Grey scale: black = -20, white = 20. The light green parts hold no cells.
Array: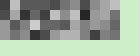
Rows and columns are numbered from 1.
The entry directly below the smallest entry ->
0
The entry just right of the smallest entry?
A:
4
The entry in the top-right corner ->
10
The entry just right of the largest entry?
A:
-4
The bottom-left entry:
4
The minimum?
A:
-14
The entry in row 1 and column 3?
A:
-6
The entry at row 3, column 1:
4
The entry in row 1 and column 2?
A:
10
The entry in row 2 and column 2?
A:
6
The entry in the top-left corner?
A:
-10
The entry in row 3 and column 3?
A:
0

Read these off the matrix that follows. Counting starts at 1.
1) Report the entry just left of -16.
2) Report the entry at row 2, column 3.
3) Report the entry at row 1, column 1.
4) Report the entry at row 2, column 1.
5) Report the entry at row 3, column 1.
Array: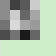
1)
-2
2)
-4
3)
2
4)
2
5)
-2

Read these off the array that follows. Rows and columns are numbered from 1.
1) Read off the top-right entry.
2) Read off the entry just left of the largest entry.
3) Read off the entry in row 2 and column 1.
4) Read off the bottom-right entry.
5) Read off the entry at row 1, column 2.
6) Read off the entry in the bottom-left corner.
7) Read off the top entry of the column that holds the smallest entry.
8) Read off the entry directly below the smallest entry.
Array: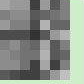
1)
0
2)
4
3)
0
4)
10
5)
4
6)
-6
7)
-10
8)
-4

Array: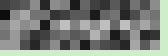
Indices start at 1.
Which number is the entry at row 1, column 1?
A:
-10
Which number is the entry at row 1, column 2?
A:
-8
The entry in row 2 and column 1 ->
-18
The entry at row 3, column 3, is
2
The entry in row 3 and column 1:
0
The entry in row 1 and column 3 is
-6
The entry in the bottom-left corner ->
4
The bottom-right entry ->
4
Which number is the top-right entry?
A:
2
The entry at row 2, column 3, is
6
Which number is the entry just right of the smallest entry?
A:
2

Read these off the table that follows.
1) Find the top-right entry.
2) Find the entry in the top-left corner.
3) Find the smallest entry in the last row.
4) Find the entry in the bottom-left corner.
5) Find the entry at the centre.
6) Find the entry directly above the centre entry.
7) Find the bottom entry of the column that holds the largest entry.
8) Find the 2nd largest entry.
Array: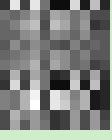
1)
-14
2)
-12
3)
-12
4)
-8
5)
6
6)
4
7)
4
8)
18

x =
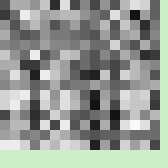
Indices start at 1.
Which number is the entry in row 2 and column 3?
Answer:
17
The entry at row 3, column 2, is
-7
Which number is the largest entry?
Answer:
19
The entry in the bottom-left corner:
17
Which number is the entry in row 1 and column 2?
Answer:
7
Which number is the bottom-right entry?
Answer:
-9
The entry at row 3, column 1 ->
3
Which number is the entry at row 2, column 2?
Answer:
-3
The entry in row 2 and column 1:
-11
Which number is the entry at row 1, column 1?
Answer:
-7
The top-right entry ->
-5
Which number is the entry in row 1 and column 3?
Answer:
7
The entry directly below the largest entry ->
-3
